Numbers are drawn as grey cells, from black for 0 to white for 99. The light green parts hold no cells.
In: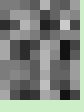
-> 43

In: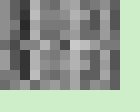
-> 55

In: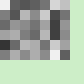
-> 49

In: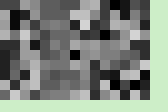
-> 65

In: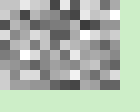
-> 80

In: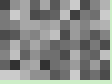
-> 47
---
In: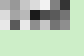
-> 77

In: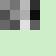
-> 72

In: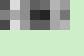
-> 55

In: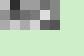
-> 61

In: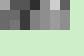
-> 33

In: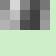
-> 51

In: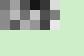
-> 31

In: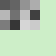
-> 57

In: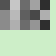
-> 42

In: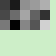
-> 56
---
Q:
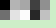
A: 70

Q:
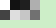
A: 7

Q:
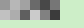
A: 71

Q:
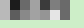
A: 11

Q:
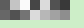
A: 76

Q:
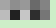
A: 55

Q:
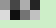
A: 27

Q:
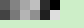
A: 51
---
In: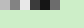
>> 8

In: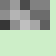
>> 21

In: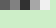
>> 19

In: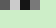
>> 8

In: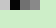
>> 2

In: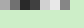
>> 16
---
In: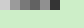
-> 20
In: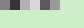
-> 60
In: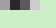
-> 79
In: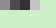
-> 76
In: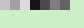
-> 39
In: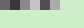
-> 66
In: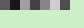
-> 30
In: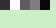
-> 3
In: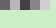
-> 80
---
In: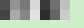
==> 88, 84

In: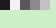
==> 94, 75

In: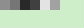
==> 88, 63

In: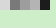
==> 84, 70

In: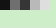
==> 86, 72

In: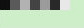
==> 90, 69
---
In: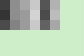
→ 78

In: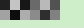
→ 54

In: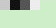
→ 7

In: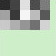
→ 58

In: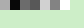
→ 81

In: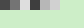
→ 24

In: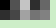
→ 63

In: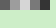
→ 83

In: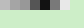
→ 7

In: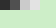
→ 31
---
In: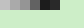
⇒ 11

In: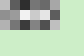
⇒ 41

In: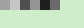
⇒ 12

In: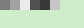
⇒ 22

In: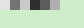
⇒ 36

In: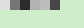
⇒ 73

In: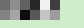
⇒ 93

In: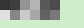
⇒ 34
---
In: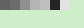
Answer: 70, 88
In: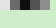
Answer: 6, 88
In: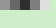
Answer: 18, 86
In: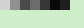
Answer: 42, 82
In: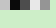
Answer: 30, 90
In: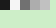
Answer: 44, 95
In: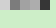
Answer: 63, 81
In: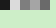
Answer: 49, 85
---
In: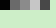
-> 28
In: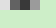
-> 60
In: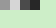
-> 15
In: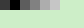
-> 77
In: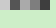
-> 24
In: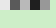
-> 59
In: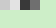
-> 43
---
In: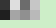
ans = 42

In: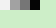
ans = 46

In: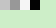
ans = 95

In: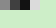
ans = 7

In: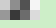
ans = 32

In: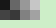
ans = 59

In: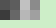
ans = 75
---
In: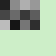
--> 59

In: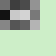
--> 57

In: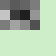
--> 48

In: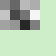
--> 67

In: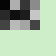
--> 54

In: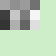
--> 44
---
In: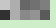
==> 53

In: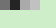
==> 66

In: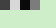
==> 4

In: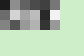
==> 59

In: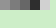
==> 40

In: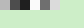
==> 12

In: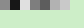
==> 87

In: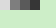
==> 35

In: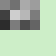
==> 30
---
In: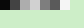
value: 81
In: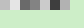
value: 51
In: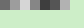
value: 52
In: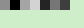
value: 82
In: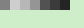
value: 58
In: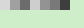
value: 80
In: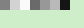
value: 41
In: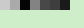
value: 51
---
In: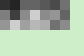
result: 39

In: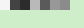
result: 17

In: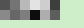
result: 72

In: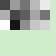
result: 45

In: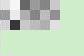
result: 40

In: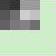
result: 60

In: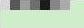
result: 61

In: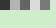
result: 39

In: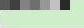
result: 51

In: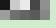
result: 91
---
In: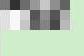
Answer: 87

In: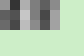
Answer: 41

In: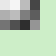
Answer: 45

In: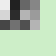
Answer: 27

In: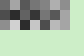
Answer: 55

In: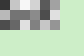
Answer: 30

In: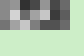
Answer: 45
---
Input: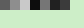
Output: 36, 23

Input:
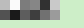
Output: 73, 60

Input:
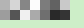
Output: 70, 20

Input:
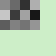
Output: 54, 58

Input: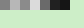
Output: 50, 8

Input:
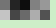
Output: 45, 32
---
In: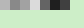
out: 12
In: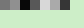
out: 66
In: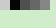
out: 40
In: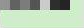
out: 18
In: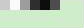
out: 5
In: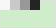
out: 59
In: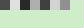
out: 82
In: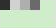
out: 68
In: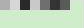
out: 20
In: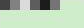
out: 11
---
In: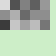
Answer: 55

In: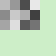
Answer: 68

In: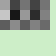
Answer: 17

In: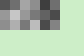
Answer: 38

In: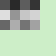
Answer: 77

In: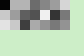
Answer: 20
